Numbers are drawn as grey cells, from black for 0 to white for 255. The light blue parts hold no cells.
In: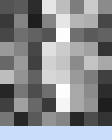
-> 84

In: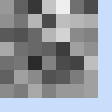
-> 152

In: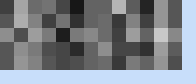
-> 64

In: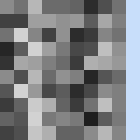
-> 139

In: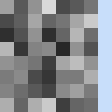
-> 160

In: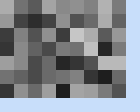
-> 172

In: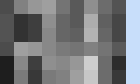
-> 76
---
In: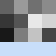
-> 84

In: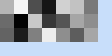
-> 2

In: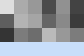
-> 179

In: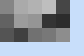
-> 156

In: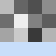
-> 237

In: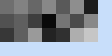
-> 95

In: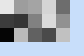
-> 53

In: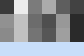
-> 193
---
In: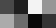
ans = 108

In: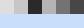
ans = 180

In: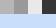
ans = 153

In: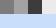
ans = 163

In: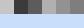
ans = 176

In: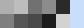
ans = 73

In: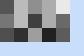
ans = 158

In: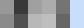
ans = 184

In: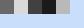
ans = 65
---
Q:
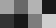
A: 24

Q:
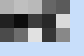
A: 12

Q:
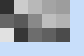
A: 89

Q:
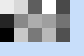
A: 137

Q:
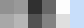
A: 182

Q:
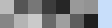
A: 180

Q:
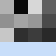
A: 164
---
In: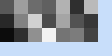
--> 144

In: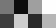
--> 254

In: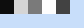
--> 13

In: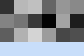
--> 177

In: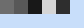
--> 109

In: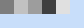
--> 125

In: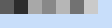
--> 168
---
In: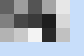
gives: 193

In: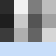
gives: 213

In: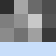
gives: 57

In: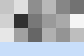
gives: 190

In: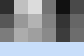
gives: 109

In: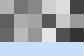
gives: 51

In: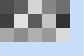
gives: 218

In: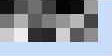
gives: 141
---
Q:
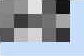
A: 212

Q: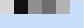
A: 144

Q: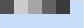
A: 166

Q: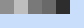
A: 121

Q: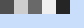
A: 105

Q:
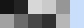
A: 71

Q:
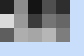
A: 166

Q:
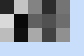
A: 169
